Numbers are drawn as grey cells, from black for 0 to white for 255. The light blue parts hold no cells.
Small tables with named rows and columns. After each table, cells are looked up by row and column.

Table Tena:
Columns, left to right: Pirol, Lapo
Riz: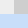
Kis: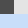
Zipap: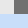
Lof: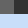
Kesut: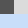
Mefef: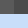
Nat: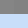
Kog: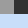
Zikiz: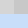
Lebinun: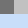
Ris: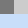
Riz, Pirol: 238
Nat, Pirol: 133
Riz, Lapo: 206
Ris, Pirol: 120
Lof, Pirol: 100
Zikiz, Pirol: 213
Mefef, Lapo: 75
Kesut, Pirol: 84
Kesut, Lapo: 219
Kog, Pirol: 156
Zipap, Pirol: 232
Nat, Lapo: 130
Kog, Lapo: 49

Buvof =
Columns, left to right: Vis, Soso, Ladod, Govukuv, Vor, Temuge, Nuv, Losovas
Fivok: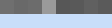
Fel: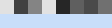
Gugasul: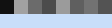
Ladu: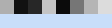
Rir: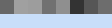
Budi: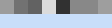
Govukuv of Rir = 113
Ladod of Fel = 132
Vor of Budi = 49
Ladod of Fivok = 108
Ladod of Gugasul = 107
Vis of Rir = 103
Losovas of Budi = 158
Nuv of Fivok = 96

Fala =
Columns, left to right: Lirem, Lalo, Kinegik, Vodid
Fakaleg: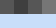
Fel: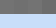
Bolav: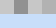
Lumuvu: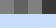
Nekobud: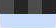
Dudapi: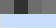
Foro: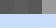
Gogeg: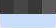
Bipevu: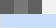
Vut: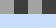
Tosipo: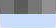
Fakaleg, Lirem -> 86
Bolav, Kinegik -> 199
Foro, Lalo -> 93
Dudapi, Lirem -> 109
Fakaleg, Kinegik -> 86
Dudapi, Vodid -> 119
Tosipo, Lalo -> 92
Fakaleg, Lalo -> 63
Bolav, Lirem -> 199

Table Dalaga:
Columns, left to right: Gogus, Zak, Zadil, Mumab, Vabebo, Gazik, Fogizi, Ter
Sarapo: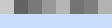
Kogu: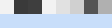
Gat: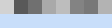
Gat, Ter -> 179
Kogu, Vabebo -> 225
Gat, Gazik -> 131
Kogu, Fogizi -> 84
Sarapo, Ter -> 178
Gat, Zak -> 89

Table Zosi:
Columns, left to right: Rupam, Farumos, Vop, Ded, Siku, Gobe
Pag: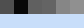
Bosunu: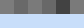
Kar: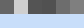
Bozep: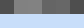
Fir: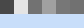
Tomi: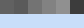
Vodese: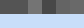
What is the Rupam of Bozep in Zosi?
79
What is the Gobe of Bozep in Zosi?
78
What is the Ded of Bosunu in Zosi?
104
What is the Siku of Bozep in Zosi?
103
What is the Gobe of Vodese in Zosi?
105
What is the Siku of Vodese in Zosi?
100
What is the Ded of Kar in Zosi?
81
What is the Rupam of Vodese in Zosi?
84
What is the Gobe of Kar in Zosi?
127
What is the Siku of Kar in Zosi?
109
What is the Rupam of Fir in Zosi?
72
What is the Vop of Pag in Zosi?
96
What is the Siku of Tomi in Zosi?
144
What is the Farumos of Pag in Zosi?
8
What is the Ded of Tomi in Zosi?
130
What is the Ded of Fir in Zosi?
160
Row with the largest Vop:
Bozep

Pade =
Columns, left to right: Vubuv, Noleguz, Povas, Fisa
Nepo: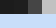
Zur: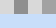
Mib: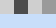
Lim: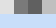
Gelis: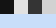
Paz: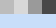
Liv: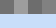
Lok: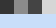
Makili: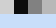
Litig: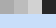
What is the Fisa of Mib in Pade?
154
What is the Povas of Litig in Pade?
210
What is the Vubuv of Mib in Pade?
208
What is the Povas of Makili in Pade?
129
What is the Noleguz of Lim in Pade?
122
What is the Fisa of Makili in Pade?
184
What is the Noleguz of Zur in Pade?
143
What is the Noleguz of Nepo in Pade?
30
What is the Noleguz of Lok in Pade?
139
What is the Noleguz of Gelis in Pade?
225
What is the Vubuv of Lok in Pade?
52
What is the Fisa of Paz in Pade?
72
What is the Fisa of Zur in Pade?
162
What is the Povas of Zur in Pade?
217
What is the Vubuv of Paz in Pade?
188
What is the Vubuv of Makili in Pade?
208
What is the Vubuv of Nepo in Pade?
28
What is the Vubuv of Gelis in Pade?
19
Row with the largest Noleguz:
Gelis

